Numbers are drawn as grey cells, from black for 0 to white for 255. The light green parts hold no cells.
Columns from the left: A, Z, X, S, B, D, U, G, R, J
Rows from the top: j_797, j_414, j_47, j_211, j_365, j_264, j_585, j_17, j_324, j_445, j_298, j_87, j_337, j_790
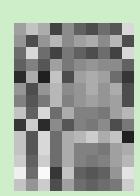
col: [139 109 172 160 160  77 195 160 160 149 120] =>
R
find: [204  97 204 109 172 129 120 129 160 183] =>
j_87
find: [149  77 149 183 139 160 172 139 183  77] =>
j_414

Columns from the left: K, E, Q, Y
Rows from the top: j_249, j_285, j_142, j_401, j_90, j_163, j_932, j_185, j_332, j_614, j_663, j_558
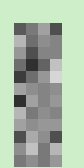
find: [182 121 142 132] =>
j_185
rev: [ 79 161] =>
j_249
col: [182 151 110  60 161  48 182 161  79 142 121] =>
K
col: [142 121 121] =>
Q
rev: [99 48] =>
j_401
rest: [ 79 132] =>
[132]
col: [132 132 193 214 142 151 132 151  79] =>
Y

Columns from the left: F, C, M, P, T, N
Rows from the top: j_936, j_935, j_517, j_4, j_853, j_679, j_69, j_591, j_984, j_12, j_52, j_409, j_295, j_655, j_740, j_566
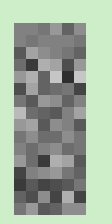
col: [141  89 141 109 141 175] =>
P
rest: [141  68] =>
[175  68]

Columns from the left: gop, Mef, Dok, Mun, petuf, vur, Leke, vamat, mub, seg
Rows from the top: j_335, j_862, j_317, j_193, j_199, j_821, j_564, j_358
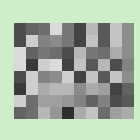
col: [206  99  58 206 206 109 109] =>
Mef
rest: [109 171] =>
[140]
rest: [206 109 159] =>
[159 150 130  99 130  77  89]
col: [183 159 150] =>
Mun
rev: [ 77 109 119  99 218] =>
j_317

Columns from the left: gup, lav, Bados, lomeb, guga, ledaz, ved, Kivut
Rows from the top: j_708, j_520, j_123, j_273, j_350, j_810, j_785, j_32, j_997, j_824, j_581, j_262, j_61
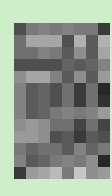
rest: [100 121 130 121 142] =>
[40]
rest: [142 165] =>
[165 130  90 142  90 154]
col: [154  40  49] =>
Kivut
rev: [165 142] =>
j_350
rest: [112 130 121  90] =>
[142  90 165]
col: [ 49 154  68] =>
Kivut
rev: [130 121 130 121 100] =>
j_32

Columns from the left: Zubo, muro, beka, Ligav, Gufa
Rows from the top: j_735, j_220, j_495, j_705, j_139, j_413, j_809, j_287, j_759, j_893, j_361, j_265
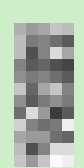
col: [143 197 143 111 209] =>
Zubo
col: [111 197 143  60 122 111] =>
Ligav
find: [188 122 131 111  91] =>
j_220
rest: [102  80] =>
[69]
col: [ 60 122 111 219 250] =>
Ligav

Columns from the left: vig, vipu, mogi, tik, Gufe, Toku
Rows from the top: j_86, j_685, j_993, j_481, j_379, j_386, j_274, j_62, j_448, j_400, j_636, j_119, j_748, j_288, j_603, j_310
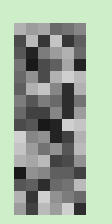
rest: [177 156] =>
[166 105 115 134]
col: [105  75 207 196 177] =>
vig
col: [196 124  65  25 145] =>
mogi
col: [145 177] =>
vipu

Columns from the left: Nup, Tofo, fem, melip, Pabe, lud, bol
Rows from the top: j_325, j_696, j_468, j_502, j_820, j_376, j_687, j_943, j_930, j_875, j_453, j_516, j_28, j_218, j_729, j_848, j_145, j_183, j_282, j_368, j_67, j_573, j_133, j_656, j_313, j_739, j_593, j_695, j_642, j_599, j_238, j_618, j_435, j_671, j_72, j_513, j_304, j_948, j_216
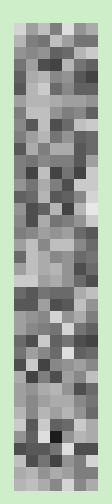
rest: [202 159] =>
[171 147 106  78]
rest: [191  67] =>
[116  67 202]
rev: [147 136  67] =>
j_642
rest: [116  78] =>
[67]
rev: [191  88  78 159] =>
j_656
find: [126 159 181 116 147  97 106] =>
j_875
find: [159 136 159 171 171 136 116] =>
j_618

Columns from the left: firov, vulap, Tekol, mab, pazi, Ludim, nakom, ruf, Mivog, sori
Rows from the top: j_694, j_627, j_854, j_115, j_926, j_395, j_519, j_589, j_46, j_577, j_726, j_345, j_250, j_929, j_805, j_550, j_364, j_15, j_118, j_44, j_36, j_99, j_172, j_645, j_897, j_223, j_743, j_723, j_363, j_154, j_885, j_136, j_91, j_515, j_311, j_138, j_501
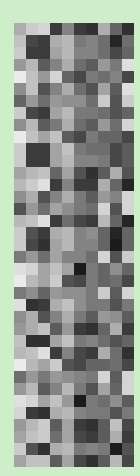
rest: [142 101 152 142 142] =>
[121 203  92 212]
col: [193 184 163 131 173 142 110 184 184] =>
pazi
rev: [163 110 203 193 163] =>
j_311

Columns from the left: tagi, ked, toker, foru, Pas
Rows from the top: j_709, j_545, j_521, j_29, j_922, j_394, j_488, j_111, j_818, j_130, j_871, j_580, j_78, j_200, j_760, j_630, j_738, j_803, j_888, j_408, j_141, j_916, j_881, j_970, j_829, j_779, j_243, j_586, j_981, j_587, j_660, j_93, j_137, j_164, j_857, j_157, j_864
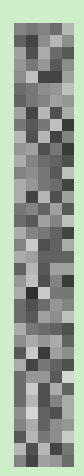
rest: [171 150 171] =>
[98]
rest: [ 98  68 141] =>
[182 141]
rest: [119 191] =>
[59]
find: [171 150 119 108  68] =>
j_200
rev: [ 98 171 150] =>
j_243

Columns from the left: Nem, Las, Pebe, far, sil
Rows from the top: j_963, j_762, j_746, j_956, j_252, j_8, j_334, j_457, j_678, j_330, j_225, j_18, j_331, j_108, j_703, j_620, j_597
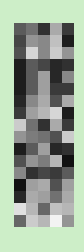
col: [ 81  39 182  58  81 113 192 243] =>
far
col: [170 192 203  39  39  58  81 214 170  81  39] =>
far
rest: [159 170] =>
[ 81 159]
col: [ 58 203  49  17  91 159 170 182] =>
sil

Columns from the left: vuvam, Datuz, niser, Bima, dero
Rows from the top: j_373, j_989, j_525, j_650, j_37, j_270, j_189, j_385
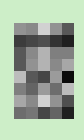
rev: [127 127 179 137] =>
j_525
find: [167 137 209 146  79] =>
j_189
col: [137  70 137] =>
Datuz
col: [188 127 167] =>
vuvam
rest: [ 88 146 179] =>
[137 167]

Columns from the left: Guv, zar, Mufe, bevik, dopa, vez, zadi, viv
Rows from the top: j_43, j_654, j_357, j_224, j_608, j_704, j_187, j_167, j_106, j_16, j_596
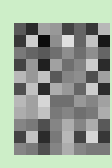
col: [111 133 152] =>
dopa
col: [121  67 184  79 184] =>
Guv
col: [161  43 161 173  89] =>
viv
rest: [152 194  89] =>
[133 142  79 161]
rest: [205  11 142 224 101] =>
[194  23]

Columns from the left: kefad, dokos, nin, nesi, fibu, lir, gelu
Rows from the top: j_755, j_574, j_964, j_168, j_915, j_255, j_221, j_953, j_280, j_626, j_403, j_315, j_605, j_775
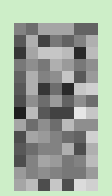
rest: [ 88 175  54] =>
[109  42 198 208]
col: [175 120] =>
fibu

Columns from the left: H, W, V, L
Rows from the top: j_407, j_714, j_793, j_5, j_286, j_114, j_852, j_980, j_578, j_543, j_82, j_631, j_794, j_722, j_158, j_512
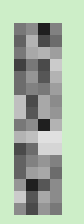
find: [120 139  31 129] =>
j_407
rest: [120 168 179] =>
[158]
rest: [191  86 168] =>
[149]
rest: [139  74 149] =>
[120]
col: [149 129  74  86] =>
W
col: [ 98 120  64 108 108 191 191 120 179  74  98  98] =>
H

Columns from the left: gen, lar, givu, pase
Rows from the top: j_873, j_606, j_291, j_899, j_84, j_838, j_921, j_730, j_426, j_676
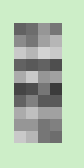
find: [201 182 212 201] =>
j_291
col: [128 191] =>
lar
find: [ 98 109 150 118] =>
j_873

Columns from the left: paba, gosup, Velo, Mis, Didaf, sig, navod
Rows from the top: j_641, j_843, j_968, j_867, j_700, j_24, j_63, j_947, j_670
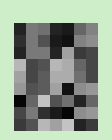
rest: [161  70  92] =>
[172 172 112  70]
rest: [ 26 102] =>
[130]
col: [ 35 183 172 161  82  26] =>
Mis
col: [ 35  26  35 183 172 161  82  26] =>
Mis
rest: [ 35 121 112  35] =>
[ 26 102 130]

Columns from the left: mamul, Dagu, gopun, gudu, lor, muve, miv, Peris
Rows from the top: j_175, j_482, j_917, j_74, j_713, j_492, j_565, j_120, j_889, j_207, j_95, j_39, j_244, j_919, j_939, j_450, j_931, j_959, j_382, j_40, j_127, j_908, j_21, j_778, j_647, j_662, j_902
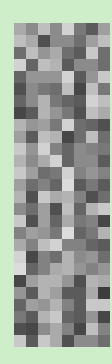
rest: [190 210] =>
[130 130 101  91]
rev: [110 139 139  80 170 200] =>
j_902

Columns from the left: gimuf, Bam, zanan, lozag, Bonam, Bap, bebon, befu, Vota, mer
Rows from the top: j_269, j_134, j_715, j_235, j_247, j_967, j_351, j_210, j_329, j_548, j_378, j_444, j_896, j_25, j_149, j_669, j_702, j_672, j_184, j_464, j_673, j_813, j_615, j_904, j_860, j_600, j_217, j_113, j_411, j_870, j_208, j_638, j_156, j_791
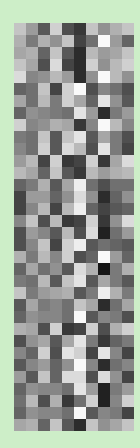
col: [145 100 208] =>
bebon
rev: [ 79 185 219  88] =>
j_378
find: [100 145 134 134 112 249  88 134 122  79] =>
j_860

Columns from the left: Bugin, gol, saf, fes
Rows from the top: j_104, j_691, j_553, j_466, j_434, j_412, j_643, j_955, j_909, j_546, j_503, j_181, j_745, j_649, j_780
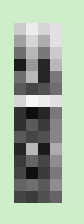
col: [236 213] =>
gol
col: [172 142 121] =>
fes
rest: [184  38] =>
[121]
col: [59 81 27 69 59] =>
saf
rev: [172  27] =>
j_503
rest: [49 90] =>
[ 59 133]
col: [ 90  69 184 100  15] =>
gol

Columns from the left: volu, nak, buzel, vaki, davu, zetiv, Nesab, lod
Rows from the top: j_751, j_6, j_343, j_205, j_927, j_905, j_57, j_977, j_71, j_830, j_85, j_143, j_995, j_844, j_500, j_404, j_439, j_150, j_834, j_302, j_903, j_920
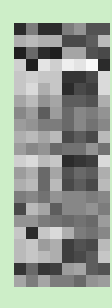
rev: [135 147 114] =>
j_500
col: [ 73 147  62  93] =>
Nesab
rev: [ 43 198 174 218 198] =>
j_905
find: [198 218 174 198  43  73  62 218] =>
j_905
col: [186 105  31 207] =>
nak
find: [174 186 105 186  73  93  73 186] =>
j_844
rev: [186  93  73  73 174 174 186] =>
j_6

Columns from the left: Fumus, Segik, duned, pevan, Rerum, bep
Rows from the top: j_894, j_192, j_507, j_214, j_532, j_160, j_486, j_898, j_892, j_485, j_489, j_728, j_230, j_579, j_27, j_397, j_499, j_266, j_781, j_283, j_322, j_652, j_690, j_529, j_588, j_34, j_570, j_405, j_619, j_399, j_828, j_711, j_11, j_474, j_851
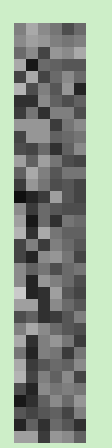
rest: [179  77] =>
[127  86 150  36]
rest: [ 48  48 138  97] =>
[77 97]

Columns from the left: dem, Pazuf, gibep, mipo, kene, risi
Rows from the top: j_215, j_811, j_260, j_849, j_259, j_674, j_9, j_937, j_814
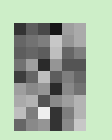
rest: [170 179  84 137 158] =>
[179]
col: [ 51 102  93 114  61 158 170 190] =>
dem
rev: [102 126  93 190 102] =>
j_259
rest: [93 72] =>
[ 22 158 170]
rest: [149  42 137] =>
[114]

